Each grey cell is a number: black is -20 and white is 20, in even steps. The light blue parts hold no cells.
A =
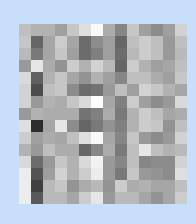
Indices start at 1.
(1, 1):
10
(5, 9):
1
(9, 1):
15
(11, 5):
7
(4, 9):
-4
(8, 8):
7
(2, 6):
-3
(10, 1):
12
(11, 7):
1
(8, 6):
-2
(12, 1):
14
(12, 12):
2
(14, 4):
11
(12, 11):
1
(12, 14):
13
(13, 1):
17
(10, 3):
7
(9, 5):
2
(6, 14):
6
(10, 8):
6
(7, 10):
12
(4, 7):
13
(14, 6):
7
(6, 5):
2
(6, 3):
10
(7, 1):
13
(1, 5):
11
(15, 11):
6
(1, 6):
15
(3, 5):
5
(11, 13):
8
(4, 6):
8
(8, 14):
7
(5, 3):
8
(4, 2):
16
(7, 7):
20

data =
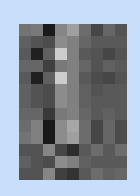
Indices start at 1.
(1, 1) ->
-2
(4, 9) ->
-6
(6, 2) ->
-7
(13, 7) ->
-3
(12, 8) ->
-6
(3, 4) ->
12
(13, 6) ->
-6
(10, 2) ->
0
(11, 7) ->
-3
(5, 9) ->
-7
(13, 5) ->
-12
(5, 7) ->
-8
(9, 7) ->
-9
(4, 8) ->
-5
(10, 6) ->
-3
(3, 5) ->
0
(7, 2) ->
-7
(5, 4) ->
12
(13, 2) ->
-7
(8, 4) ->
-1
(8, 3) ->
-11
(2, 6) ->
-4
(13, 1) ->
-7
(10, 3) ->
-16
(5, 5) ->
0
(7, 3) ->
-8
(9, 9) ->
-8
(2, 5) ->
0
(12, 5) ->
0
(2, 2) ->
-7

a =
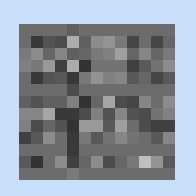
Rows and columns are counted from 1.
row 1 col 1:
-3
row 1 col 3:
-3
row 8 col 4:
-11
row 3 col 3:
-4
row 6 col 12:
-3
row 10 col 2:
-6
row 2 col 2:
-11
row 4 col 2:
-1
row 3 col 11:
1
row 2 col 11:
-3
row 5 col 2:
-11
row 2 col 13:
-4
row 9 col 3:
-4
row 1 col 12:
-3
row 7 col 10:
-9
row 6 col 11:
-3
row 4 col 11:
-6
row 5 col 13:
-6
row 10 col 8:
-2
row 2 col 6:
-5
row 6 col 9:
-3
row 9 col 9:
5
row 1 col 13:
-3
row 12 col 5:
-10
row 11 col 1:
-3
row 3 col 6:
-4
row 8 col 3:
6
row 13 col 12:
-3
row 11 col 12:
-3
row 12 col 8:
-8
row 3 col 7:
-1
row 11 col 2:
-3
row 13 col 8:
-3
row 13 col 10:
-3
